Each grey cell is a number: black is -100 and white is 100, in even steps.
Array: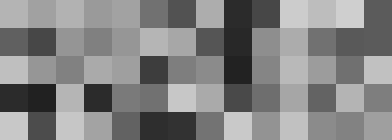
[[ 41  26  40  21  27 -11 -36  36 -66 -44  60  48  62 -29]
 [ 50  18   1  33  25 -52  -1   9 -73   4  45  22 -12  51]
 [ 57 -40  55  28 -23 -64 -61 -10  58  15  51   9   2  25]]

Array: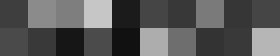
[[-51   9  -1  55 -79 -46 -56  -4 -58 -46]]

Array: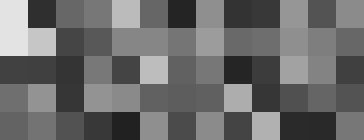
[[ 78 -63 -19  -7  47 -20 -72  12 -60 -56  18 -35   9]
 [-49 -50 -59  -6 -47  48 -24  -7 -71 -53  27   3 -50]
 [-22 -10 -36 -56 -74  12 -41   9 -47  39 -67 -68  -7]]

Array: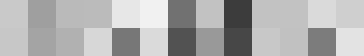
[[ 58  25  46  47  81  89 -11  52 -53  52  52  71  62]]

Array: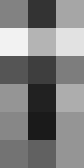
[[  2 -60  30]
 [-33 -51  -2]
 [  6 -80  17]]

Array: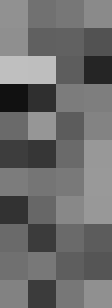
[[ 14 -11  -7   8]
 [ 50  49 -27 -71]
 [-17  18 -28   3]
 [ -3  -8  -5  20]
 [-17 -54 -17 -28]
 [  2 -54  -7  13]]

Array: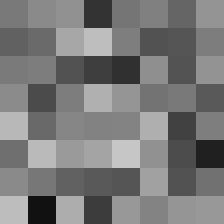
[[ -5   8  14 -60  -8   0 -21  16]
 [ -4  -2 -36 -51 -62  12 -35  15]
 [ 44 -18   5   2   3  37 -49  -1]
 [  8  -7 -24 -30 -33  26 -36 -11]]
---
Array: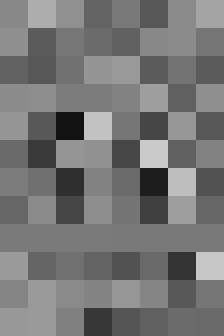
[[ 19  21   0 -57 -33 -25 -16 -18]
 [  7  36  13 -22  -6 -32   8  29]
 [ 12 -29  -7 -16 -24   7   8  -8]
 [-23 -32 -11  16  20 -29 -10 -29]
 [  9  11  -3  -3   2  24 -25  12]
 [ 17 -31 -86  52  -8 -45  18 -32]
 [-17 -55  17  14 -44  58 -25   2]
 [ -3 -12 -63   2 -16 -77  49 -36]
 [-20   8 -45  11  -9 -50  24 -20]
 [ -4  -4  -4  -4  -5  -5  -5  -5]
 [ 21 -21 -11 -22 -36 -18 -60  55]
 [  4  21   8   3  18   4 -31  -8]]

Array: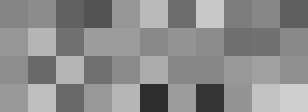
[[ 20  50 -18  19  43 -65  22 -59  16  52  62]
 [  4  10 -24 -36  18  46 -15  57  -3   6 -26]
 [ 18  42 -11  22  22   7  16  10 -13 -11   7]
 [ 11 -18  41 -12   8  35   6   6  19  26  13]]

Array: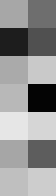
[[ 50  61]
 [ 31 -14]
 [-77 -37]
 [ 33  58]
 [ 44 -97]
 [ 80  68]
 [ 30 -27]]

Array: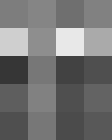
[[-38  -7 -41 -31]
 [ -2   4 -13   1]
 [ 62  11  82  33]
 [-58  -7 -48 -38]
 [-26   1 -38 -22]]

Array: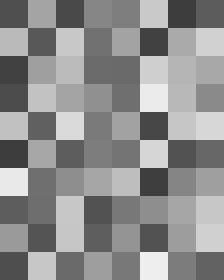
[[-39  56 -17  24  -6  87  -3 -23]
 [-38  29 -43   5  -1  58 -52 -28]
 [ 46 -31  57 -11  28 -49  33  64]
 [-49  25  47 -16 -17  62  42  32]
 [-40  52  29  13 -13  84  44   8]
 [ 51 -25  71  -4  27 -44  55  69]
 [-52  31 -27  -2  -9  68 -36 -19]
 [ 83 -13  11  30  49 -51   4  25]
 [-27 -14  56 -36  -6  11  30  56]
 [ 21 -34  55 -26  16 -36  23  63]]

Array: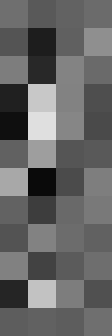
[[-27 -24 -27 -13]
 [-13 -30 -23 -16]
 [-34 -77 -25  12]
 [ -2 -69   3 -17]
 [-75  57   2 -39]
 [-88  75   5 -42]
 [-24  24 -33 -30]
 [ 32 -92 -41  -1]
 [-23 -52 -18  -5]
 [-35   2 -15 -24]
 [  1 -48 -29 -14]
 [-71  52  -2 -37]]
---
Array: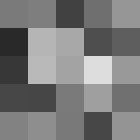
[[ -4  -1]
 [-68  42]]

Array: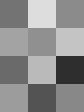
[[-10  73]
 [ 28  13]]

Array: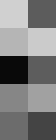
[[ 63 -28]
 [ 42  59]]

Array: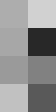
[[ 36  64]
 [ 31 -69]]

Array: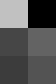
[[  51 -100]
 [ -45  -22]]

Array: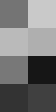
[[-9 58]
 [46 37]]
